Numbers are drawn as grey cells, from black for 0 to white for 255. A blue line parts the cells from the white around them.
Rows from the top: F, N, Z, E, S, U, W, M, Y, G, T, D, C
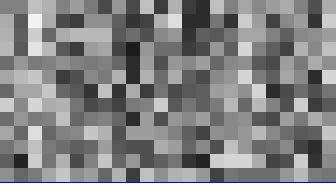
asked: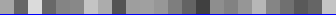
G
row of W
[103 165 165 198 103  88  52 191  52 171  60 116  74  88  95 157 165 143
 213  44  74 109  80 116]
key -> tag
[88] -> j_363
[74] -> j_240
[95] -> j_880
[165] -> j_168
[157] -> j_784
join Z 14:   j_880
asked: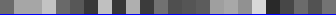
W
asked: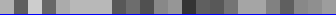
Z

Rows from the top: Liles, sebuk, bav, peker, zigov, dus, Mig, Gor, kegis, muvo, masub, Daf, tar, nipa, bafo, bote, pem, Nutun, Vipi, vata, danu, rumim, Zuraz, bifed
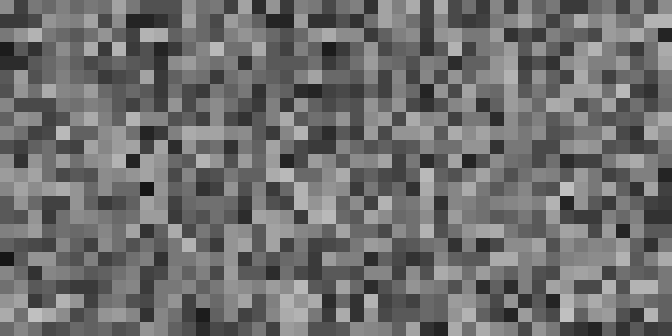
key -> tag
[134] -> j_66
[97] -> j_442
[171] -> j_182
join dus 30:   j_66
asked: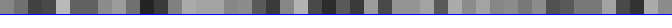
muvo
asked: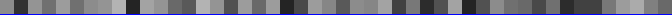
Daf

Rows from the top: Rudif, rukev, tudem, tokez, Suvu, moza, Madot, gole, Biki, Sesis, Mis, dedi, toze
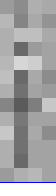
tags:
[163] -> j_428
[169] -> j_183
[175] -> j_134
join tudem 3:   j_183
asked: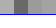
tokez

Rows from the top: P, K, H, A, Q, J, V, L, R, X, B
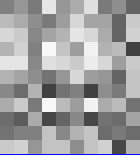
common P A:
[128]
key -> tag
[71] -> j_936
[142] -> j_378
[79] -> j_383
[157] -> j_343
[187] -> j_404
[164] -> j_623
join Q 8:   j_343

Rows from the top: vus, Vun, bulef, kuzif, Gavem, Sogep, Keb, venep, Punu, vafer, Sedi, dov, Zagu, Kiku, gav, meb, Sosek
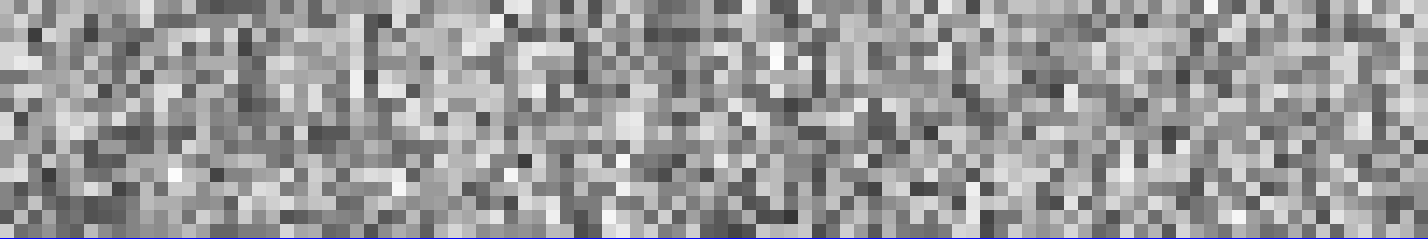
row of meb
[ 88 187  95 166 102 116  82  88  95 132 166 140 180 116 207 173 124 200
 140 180  82  95 116 140 132 124 173  88 109 187 109 140 180 166 194 227
 116 166 154 239 109  82 124 246 200 173 109 207  95 160 116  88 116 173
  76  82  54 187 132  95 166 194 140 173 116 207 116 200 166 233  68 116
 116 180 154 194 146 207 140  82 146 194 109 173 194 116 132 214 246 160
 140 214 132 194  82 227 194 187 146  88 187  95]
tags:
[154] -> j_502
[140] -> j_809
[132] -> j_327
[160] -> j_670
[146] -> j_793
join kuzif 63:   j_809
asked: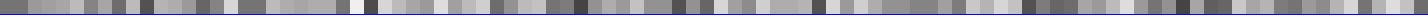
Sogep
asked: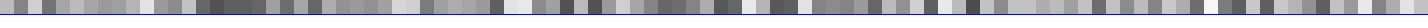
vus
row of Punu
[214  76 160 166 221 200 214 154 221 132 109 194 146 132 180 132 140 109
 116 140 140 160 124 173 124 180 160 116 207 221 180  95 200 194  82 173
 124 140 116 140 160 132 124 173 227 233 146 132  82 109 200 194 102 233
 214 124  95 187 187 214 227 140  95  95 200 109 124 116 154 102  95 116
 200 124 132 140 140 173 160 124  95 132 166 146 146 154 207 146 146 132
 132 140 132  95 146 124 187 233  88 132 200 180]

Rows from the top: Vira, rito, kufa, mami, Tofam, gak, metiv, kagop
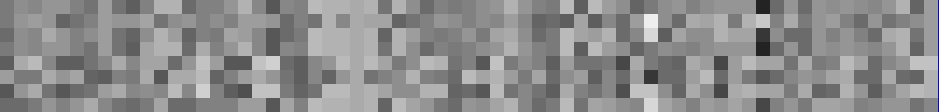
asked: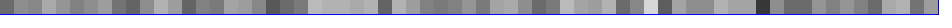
kufa
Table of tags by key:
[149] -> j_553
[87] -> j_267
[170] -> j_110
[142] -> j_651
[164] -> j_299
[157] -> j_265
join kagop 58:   j_299
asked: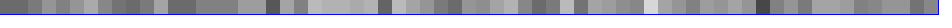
kagop
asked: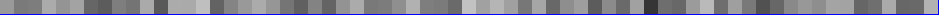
gak
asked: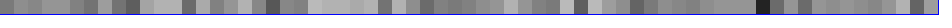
mami
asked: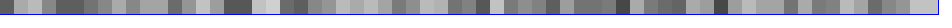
Tofam

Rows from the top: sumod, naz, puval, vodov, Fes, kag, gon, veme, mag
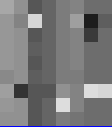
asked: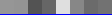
veme
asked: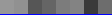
puval
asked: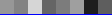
naz
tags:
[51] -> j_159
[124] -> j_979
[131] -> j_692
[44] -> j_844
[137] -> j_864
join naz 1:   j_692
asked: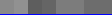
kag

